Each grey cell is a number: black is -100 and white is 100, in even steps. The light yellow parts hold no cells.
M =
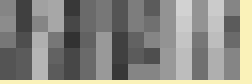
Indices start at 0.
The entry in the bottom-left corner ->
-34
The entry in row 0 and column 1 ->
-50
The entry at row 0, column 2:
26
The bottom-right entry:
4
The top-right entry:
4
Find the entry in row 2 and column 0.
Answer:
-7
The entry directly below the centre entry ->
-50
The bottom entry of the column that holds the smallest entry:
-44
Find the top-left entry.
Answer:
4
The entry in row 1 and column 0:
10
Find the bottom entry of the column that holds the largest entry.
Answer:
48
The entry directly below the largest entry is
59
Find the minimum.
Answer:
-61
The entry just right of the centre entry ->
-23
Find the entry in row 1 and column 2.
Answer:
4
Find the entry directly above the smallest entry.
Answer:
-44
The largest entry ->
65
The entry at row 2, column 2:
37
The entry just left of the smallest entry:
-7

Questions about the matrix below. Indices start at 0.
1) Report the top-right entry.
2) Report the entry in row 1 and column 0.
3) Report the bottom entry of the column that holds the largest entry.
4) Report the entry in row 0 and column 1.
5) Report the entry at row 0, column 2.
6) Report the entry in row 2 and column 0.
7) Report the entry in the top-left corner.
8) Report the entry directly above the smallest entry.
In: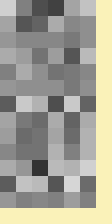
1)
52
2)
29
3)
23
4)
0
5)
-39
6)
18
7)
63
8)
-10

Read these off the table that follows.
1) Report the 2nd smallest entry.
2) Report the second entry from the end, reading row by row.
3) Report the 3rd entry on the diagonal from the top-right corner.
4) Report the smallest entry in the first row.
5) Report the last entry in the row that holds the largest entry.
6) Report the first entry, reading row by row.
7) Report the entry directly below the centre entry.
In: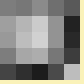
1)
-73
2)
-42
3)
64
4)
-30
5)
-68
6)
-2
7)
36

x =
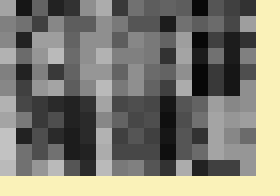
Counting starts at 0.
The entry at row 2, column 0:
6
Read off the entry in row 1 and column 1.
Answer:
-11
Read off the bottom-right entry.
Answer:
18
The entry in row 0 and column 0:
29
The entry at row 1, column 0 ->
0
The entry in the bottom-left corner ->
46
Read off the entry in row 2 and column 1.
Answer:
-73
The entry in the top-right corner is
-61
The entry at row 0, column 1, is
-83
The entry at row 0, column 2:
-22

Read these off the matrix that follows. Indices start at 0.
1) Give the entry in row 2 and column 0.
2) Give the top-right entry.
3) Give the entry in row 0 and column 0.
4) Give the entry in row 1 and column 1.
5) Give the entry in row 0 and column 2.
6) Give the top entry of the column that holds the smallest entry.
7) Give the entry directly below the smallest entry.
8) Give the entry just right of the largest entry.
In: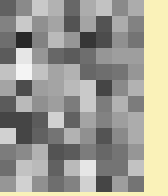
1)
-14
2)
35
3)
-24
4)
58
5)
58
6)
8
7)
80
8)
52

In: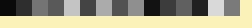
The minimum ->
-92
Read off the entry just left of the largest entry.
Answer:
-75
